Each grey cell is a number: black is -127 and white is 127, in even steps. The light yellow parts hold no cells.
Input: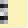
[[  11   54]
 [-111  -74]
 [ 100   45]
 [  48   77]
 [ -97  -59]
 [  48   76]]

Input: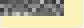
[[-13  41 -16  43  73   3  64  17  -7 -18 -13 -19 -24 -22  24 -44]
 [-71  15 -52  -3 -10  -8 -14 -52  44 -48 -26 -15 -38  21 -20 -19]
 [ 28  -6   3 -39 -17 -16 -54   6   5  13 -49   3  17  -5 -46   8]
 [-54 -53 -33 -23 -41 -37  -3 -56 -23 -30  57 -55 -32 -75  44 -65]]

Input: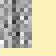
[[ 90  -3  59 -22   9  29   6  40]
 [123  -2  66   4 -19 110 -26  75]
 [  7  61  68 -24 -10  65  28  -3]
 [ 17  56  -3  39 -84  98   4   6]
 [ 30  69  50 -11  -5  44  43  40]
 [ 68 -44  57  19 -20  43  17  50]
 [ 48 -11  84 -73  20  11  85  59]
 [ 23  40  83 -24 -39 106 -32  72]
 [ 65  14  55   3  -5  48  26  23]
 [ 62   8  45 -47  51 -17  81   3]
 [ 15  52  42 -15  40  38  19  60]
 [ 81   6  72 -54  20  45  47  21]]

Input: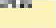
[[-20   4 109 -26  84 -90  41 -53]
 [ 63  42   1 -29 125   5  23  43]]

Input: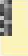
[[-60  12 -53]
 [ 52  -1 -50]
 [-72  -7 -57]
 [-56  36  17]
 [ 70 -23 -48]
 [-70 -19 -37]
 [-42  -6 -35]
 [-43  30  -1]
 [ 52   9 -59]]

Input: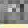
[[-12 -37  -9 -13   6   0  -2]
 [  3 -18   7  15   6 -29  12]
 [  3  -9  -1  13  -3 -20   6]
 [ 13  17  84 -26  51 -49  26]
 [ 27  19  34  60   3 -74  31]
 [ -3  19 -24  -6 -24  21 -16]]

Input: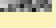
[[ -66   11  -41  -19   49   -5   41  -12 -109   10   69    3   -1]
 [  82   76  -31   10  -21  -98   -7  -25   -4   -5  -55  -12  -37]
 [  65   57   42   36   14  -27  -35  -67   52  -11  -20  -51   31]]

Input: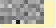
[[  -7   13   -3   93 -100   77    6   39   60  -10  -12]
 [ -27   10   -9  -13   16    3   28   13    7   24    8]
 [  39   37   19   49   14   25  -32   47   24   64  -23]
 [  11    9    6   35   -2   41   26   16   38   -9   23]
 [  64   26   79   11   28   -5   42    2   -8    9   61]
 [  38   28    5   41   40   33  -23   39   35   46  -12]]

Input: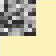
[[-64 -59  33  60  68   5 -90 -86 -84]
 [ 43 113 -19  44  53  16  51  89 -39]
 [-20 -84 -71 -31 -58 -29  63 -50  54]
 [-68 -61  53 -86 -83 -85  34  23  35]
 [-23  -9 -71  89  53   1  42  62  79]
 [-65  22  15 -37 -65  11  94 -60 -76]
 [ 88 -66  49  62  12 -33  61  53 -18]
 [ 78 -84   3  39 103  49  31  64  67]
 [102 -40  53  33 -40   6  71 -56 -84]]
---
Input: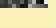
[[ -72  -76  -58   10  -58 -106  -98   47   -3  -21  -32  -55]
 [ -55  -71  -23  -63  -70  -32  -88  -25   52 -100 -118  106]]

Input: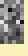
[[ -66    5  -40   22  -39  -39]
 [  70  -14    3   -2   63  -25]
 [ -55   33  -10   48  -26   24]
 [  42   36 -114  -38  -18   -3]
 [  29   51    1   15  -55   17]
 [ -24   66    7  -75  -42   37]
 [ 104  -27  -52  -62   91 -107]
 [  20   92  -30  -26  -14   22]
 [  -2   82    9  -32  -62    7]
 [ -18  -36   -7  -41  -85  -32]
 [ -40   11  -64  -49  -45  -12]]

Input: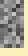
[[ 36 -22 -48  20 -37  24]
 [-30  34  16   2  54 -31]
 [ 28   3   7  25 -72  -6]
 [-13  49   4 -63   6  22]
 [-21 -15  19  69 -26 -17]
 [ -6  61  10 -23  10  43]
 [ 42  36 -46   1  14  27]
 [-51 -29  24  37 -32  12]
 [-12  -6 -55  17 -45 -34]
 [-19  -9  14  54 -51   0]
 [-22  26  25 -11  49 -46]
 [ -3  52  23  16  50   5]]

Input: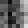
[[ -33    5  -76  -16  -75    5   91]
 [ -61  -55 -111  -41  -45   40   70]
 [ -25  -28  -71  -57  -60   11   55]
 [ -32  -40  -80  -72  -34   24   51]
 [ -79  -21 -119   -9  -42  -41   13]
 [ -24   -7  -93  -77  -38   -1   59]
 [  -7  -36 -111  -92  -16  -18   49]]

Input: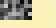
[[ -45   36   -6  -16  -52  -17  -90 -106]
 [ -75   16  -37   16  -12 -119    1 -102]
 [   4   74  -88    7  -84  -54   17   15]
 [ -43  -49  -59   33  -37    4  -64 -104]
 [ -75  -32   31   49   36   12 -104   63]]

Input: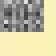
[[ 14  26 -26  51 -30   7 -40  30  -9 -23  -4]
 [ 13  54  71   1  45  -1  96 -40  10  56  -7]
 [  6  34  -8  44 -13  -4 -28  66  10   4 -19]
 [  4 -21 -31   7  -9  25 -40  48   7 -14  30]
 [ 27 -42 -63  24 -33  33 -59 -19 -18 -61  45]
 [ 20   3 -17  37 -25   8 -55  27   8 -19  -5]
 [ -4  88   2  50  17   0  55  27 -22  64  -5]
 [ 20 -70 -22   4 -17  25 -63  26  22 -45  27]]
